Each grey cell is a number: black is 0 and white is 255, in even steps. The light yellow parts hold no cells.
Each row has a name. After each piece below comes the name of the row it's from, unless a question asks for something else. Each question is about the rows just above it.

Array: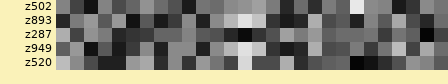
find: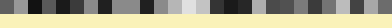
z949
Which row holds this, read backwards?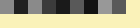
z893
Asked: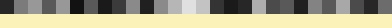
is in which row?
z893

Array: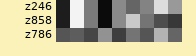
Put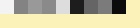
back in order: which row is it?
z246
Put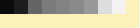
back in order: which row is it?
z246
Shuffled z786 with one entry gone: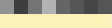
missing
[93]
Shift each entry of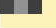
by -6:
[ 64 140  56]

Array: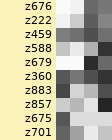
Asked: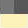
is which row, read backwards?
z360
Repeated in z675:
[220]
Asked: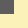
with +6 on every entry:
[99]
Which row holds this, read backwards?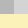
z883

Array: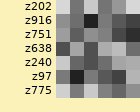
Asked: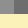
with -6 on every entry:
[137 104]
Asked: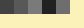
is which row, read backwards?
z916
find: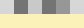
z202
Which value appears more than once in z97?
[122]

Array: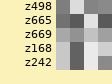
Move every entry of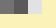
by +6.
[120  96 232]
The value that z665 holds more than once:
[90]

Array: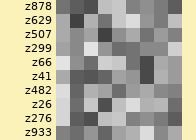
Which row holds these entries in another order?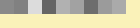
z482
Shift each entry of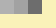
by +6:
[183 168 115]

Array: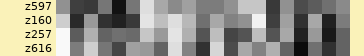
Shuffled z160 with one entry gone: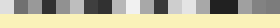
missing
[41]
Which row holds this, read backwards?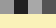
z257
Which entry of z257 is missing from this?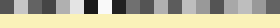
[106]

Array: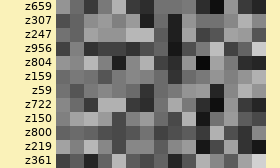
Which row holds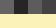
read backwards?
z361
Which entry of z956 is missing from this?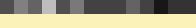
[202]
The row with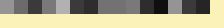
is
z659
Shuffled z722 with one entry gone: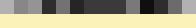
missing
[169]
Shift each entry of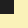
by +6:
[37]
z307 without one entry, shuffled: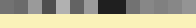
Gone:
[141]
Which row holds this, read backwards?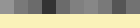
z159

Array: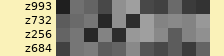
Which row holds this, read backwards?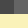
z993
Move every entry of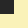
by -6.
[33]
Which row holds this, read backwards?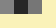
z256
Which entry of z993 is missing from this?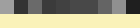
[112]
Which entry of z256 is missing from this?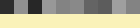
[118]
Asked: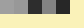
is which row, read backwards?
z256
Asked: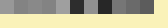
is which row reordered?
z732

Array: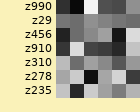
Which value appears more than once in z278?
[166]
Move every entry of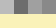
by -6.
[181 103 154 131]
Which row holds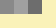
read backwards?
z310

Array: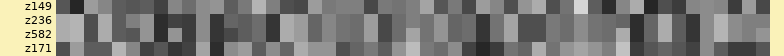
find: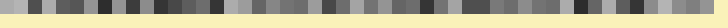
z582
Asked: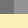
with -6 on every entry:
[109 142]
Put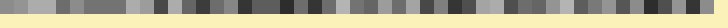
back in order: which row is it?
z582

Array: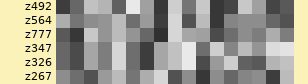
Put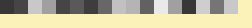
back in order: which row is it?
z492
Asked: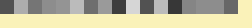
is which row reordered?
z564
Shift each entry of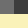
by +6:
[116  67]
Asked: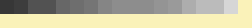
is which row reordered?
z564

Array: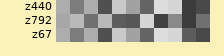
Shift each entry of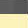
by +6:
[99 93]
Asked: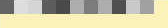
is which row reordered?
z67

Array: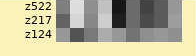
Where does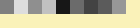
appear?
z522
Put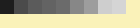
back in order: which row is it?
z217
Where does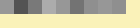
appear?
z124
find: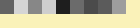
z217
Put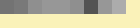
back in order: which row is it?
z124

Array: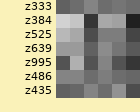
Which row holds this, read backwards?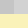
z384
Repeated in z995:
[83]
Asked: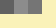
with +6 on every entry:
[103 146 123]
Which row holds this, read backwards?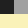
z384
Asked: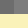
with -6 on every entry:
[103 119]
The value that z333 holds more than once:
[109]
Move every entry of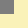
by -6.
[119]

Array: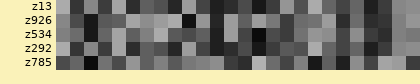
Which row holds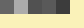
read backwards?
z292
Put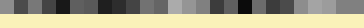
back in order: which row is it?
z534

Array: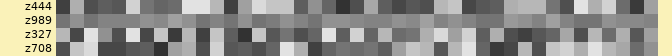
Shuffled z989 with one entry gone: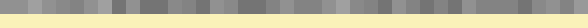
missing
[124]
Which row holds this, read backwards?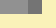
z989
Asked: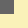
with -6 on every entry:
[95]
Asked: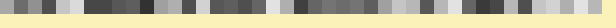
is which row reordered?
z708
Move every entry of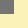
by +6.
[122]
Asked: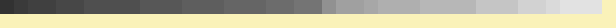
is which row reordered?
z327
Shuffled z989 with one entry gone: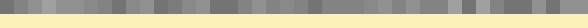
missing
[153]

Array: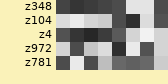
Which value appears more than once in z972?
[212]
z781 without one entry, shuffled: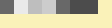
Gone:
[96]
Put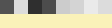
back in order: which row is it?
z104
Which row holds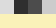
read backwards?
z104
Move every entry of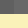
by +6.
[102 110]
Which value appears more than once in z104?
[220]
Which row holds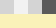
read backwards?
z4

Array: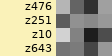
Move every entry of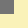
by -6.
[110]
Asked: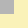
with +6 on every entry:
[187]
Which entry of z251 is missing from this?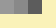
[145]
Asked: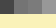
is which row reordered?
z643

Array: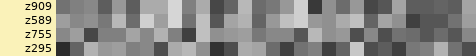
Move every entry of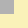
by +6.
[184]
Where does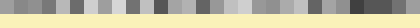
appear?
z589
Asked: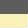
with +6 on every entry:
[99 99]

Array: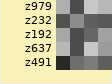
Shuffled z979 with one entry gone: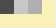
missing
[183]
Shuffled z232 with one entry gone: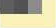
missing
[89]
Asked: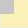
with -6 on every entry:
[193]
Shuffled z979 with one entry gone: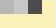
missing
[175]

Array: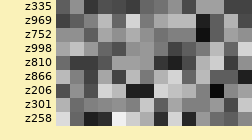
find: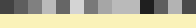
z969
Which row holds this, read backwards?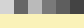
z998
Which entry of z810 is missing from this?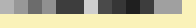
[86]
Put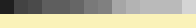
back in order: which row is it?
z969
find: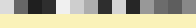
z258

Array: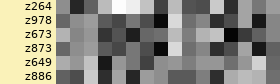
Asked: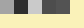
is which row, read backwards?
z264
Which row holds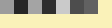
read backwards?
z886
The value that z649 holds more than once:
[150]
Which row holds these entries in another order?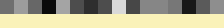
z978

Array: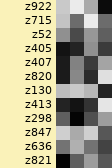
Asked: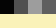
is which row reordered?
z298
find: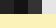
z413
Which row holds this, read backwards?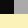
z922
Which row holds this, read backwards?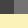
z636
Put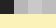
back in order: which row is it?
z130
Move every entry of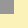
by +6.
[157]

